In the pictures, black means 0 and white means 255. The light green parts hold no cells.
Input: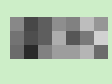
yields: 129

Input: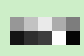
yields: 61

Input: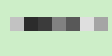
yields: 59

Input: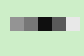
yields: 15

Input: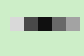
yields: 16

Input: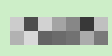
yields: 100

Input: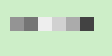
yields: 238

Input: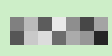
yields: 220

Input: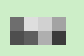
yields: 175

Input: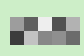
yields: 135
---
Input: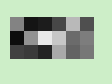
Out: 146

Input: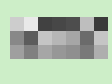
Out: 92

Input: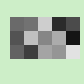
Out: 192

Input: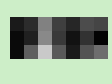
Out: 32

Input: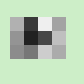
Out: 33

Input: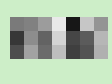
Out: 141

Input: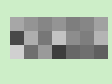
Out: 174

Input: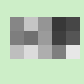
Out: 112
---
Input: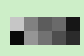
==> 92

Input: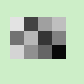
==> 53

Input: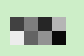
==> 38

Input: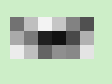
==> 31

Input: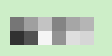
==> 195

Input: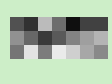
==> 57

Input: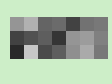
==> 94
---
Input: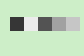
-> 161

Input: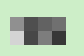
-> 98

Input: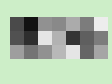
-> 124

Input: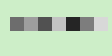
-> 125

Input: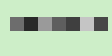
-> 197

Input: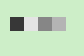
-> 134

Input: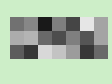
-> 230
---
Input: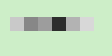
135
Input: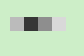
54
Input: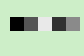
84
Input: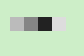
133
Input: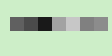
75
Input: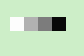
177
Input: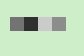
48
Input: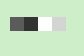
51
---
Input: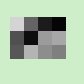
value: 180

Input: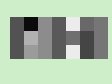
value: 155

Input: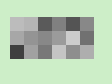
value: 161

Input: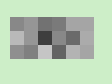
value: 128

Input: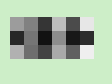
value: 110

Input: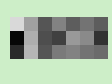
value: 182

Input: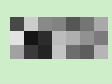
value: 58

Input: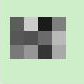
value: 150

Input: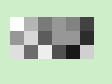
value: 108

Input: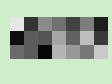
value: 92
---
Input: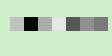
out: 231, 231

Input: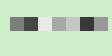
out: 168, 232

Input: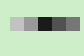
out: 26, 194

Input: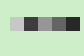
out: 150, 199

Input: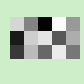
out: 228, 251

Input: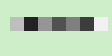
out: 81, 241

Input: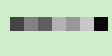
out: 178, 199
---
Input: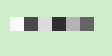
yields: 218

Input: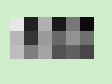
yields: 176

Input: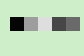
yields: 222

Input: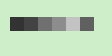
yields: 112

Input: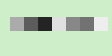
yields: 36

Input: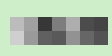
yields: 55

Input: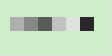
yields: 92
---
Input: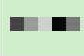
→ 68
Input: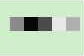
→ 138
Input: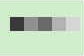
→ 58
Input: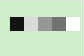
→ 19
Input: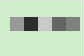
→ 152
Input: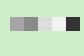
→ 165
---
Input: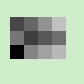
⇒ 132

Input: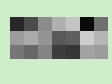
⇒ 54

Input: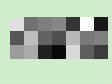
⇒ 217

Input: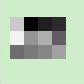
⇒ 122

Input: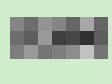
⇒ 141

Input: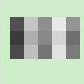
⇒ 117

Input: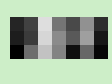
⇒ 15

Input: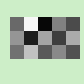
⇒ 89

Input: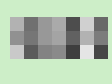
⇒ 62

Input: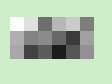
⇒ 29
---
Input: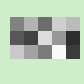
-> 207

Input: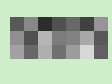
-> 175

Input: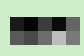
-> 109

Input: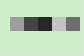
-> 111

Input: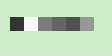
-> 124

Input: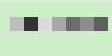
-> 169

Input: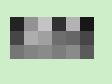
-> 173

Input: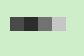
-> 74

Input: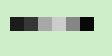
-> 134

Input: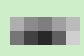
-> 174
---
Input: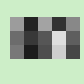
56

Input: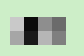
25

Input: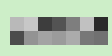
147

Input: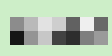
148

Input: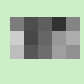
71

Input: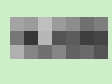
55

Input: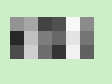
192

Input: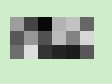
151

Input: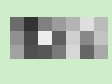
74
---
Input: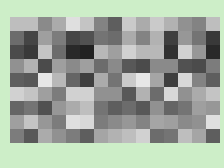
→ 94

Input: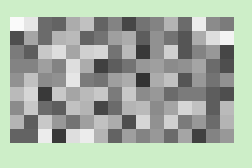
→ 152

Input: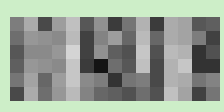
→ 117

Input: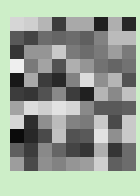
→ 108

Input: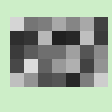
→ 205

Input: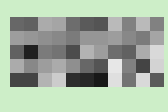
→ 90

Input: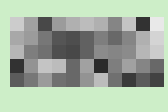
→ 66
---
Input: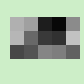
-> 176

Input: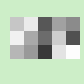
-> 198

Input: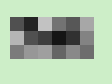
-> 80

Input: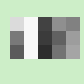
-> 219

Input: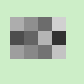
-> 173

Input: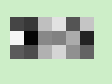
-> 69
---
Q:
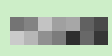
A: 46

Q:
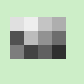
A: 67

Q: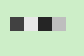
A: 232

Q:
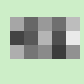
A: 138

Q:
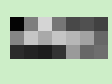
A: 154

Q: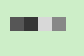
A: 54
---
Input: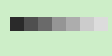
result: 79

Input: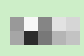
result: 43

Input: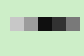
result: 156

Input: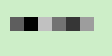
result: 1

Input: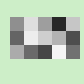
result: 106

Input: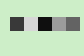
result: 215

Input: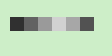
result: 98

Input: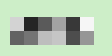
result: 116

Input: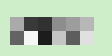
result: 246

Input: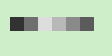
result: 111
